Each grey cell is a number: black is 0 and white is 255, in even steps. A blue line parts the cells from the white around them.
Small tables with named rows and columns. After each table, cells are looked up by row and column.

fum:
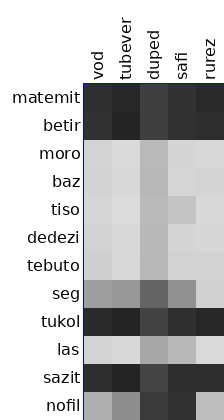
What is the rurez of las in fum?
218
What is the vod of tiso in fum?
214
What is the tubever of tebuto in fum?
216
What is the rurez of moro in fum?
216
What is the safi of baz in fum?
214
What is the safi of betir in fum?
49

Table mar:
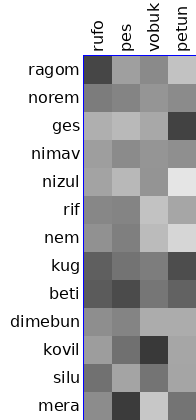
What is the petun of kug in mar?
77
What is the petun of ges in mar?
66
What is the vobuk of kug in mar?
125
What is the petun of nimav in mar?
143
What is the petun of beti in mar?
98
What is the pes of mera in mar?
59
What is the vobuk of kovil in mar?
57
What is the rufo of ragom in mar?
70
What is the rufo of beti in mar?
91
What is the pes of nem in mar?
127
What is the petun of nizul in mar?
229
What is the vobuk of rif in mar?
194
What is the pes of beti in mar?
75

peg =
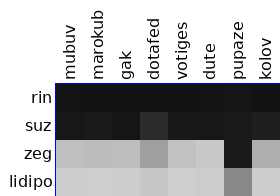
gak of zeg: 190
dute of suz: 23
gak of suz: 21
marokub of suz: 25
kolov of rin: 18
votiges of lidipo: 207
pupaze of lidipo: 137
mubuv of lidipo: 205
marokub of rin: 18
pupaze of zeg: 25
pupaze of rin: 21
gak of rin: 18
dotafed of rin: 18
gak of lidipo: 205
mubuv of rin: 19
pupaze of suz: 25
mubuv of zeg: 192
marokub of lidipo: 206
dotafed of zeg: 159
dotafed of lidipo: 199
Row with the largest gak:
lidipo

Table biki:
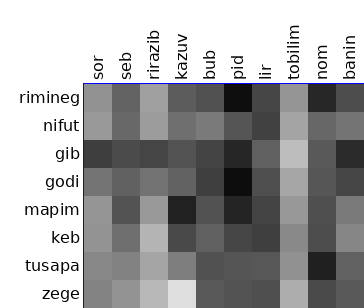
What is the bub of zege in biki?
89
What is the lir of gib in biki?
96
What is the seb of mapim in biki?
83
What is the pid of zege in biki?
83
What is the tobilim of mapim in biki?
152
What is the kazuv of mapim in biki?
33
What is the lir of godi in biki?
78
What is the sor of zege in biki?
131
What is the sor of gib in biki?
62
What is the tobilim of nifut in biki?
164
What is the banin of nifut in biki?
116
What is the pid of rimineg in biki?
14
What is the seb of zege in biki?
147
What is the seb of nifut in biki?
104
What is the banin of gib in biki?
43
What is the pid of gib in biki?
38
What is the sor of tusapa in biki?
136
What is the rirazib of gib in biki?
69
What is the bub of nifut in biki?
122

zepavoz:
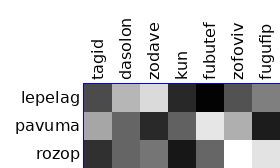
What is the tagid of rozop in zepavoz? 48
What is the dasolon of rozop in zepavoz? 101
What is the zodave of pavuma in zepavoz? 41
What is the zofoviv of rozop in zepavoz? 255
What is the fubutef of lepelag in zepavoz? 3
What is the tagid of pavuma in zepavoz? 166
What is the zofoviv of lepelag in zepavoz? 82
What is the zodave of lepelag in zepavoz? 218
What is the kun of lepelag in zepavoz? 40
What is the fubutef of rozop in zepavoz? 102
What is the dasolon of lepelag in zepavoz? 182
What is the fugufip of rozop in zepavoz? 227
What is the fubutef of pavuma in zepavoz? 230
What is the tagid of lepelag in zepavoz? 75
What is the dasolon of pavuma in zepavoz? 101
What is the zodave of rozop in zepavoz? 117
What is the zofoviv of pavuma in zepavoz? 175
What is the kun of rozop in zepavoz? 23
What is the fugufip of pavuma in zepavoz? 28

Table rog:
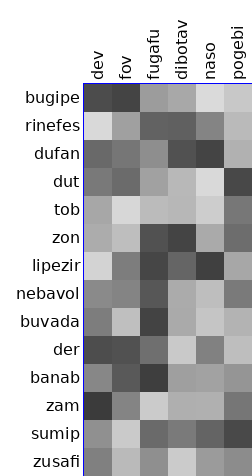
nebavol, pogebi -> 122
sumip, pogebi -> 73
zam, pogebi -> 118
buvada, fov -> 191
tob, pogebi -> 119
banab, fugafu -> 62
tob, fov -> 215
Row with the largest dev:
rinefes

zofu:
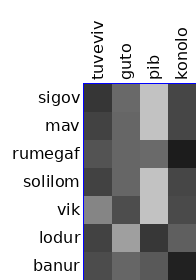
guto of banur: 102
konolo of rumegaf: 28
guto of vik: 77
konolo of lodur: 95
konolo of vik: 74
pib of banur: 89
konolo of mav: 70
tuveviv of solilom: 66
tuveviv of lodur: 66
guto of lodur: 159
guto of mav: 102
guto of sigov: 105
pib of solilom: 194
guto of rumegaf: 102
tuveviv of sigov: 54
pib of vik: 194
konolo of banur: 33
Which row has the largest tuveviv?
vik

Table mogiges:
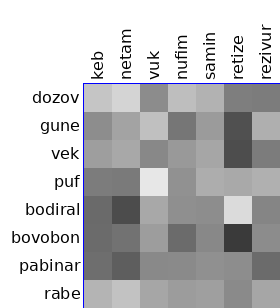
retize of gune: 80
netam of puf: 122
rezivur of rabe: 166
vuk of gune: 192
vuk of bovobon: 157
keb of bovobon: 107
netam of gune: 163
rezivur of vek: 124
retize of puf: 169
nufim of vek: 153
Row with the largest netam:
dozov

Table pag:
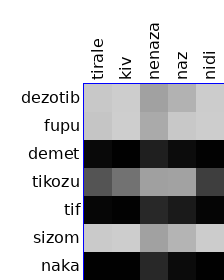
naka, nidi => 1
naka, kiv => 1
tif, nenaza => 40
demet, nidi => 2
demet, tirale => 9
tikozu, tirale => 84
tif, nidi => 5
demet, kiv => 1
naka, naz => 11
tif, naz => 26
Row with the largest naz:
fupu

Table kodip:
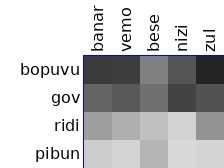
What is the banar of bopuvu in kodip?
58
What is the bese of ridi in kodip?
192
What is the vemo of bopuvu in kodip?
61
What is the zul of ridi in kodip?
147
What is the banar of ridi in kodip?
158
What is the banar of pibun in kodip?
204
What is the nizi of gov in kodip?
67
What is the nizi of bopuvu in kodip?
85
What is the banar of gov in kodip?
100
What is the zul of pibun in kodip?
213
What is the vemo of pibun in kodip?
212
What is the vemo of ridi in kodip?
175
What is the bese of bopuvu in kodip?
128

